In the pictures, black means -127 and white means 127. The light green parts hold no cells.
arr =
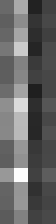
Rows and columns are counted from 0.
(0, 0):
-22
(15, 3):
-54
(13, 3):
-55
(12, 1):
125
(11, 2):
-67
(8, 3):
-55
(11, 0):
-33
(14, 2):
-70
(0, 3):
-61
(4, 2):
-69
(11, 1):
17
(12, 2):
-62
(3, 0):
-8
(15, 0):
-36
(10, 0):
-30
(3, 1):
75
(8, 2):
-87
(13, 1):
22
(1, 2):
-75

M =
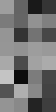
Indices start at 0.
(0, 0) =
30
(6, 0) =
-44
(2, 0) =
21
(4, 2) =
34
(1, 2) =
18
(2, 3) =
-56
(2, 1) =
-76
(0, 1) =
-27
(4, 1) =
-52
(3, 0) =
22

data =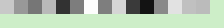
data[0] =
72
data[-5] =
-108
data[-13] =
-9
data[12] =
98

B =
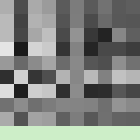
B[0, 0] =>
46
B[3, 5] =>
3
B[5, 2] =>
-74
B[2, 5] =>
19
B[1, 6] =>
-52
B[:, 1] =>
[-50, -61, -56, -101, -22, 79, -97, 12, -44]
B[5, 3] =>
-48
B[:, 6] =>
[-37, -52, -71, -90, -41, 57, -85, 2, -39]
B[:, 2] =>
[42, 50, 39, 84, 11, -74, 78, -16, 35]
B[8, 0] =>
42
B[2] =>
[58, -56, 39, 63, -53, 19, -71, -92, 7, -32]
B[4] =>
[25, -22, 11, 37, -20, 9, -41, -48, 15, -14]
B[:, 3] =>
[27, 40, 63, 74, 37, -48, 70, -3, 30]
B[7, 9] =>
9
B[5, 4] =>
51
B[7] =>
[-14, 12, -16, -3, 5, 4, 2, -16, 20, 9]
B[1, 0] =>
58
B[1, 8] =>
-39
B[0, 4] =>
-36
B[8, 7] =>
-15
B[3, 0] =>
100

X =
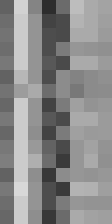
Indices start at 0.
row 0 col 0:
-29
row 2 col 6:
42
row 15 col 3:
-71
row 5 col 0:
-29
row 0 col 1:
82
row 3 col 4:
-4
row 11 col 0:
-1
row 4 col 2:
20
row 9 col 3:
-60
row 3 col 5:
22
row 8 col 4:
-53
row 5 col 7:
16
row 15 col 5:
42
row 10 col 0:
-7
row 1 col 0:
-18
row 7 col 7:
23
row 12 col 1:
75
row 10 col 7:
19
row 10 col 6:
34
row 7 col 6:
19
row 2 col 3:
-50
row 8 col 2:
20
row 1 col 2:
20
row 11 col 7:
16
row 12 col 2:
14
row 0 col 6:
42
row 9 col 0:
-24
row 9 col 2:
14
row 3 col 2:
20
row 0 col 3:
-82
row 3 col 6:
19
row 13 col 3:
-50
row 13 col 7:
31
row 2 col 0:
-12
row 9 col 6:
26

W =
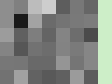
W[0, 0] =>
14
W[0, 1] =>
0
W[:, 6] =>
[-25, -3, -52, 6, 6, -35]
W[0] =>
[14, 0, 60, 77, -34, -7, -25]
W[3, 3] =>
-18
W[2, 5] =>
-18
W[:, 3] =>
[77, -20, -27, -18, -22, -38]
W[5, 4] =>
-31
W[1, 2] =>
35
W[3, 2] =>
-13
